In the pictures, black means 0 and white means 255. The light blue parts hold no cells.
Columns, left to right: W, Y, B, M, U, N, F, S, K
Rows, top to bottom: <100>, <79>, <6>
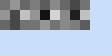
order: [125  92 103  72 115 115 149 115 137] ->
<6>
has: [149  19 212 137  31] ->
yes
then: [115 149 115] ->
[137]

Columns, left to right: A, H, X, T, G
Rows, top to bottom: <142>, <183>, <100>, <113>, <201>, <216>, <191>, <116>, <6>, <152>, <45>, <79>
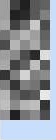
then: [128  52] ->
[128]
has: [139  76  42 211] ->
no
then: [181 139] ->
[169]

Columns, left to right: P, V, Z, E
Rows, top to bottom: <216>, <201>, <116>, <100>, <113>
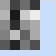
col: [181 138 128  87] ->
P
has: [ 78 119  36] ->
no
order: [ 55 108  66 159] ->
<216>
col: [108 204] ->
Z

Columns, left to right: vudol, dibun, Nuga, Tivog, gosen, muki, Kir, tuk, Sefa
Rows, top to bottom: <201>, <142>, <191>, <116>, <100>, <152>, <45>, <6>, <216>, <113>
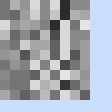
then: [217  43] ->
[138]
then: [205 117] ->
[229]

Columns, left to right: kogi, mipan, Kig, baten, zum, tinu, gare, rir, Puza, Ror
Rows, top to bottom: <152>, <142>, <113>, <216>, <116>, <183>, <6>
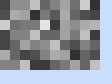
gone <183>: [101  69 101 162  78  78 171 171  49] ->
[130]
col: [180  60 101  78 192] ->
Ror
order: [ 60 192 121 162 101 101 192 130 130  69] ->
<216>
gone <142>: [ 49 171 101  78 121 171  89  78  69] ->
[162]
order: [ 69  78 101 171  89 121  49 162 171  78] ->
<142>
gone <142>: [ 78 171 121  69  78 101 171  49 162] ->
[89]
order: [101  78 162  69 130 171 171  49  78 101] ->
<183>

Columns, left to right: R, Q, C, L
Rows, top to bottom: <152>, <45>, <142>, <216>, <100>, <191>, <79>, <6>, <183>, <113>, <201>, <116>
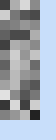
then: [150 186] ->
[34]
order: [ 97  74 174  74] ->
<216>
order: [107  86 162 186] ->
<183>
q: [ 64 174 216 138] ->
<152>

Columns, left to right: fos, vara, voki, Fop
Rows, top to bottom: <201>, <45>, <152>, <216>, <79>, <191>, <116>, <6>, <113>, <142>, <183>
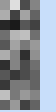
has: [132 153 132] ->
no
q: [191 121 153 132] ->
<142>

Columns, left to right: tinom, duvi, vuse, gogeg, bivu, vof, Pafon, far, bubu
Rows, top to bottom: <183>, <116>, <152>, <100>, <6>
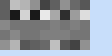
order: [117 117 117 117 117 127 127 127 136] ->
<100>
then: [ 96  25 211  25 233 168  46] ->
[156]
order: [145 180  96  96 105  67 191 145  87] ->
<183>
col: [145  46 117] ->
Pafon
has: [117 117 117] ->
yes
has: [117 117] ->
yes
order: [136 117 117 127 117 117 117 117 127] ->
<152>

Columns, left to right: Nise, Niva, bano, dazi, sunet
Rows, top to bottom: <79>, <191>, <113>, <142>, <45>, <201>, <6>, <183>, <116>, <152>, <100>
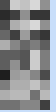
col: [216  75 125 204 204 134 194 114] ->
dazi
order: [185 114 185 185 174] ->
<152>
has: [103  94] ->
no
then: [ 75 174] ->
[194]
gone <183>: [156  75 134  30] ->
[165]

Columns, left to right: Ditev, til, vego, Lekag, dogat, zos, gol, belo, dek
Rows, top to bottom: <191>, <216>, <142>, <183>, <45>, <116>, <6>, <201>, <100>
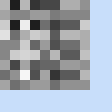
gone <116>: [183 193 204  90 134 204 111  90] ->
[213]
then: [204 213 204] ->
[111]
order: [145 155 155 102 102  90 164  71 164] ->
<6>
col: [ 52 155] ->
Lekag
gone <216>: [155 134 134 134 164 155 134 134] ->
[123]
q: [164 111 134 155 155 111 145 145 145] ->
<100>

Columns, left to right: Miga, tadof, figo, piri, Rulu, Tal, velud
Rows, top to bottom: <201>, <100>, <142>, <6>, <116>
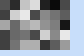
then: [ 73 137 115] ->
[93]
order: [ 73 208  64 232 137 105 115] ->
<6>
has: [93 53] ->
no

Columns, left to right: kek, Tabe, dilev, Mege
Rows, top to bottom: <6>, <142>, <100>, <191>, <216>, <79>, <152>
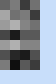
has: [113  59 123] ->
no
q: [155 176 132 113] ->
<100>
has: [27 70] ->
no
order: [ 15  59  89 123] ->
<152>
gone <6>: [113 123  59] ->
[101]
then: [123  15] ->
[89]

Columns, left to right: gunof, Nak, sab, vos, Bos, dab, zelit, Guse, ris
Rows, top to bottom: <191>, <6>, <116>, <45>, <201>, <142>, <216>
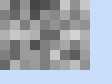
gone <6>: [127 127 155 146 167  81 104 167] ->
[136]
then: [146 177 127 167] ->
[127]
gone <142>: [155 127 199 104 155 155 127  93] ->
[116]
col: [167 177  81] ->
vos

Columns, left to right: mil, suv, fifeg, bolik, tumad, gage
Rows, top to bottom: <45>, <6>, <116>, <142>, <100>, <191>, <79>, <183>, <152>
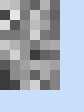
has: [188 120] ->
no
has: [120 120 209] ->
no
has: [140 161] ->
yes

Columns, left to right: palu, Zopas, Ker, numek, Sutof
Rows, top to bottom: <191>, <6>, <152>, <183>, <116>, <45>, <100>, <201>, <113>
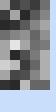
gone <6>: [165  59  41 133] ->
[90]
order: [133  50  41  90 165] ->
<152>
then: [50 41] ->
[187]

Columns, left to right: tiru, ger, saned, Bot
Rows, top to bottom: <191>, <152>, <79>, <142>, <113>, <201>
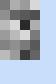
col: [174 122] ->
Bot
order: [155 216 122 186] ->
<142>
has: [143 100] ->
yes
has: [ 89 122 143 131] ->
no
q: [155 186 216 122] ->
<142>

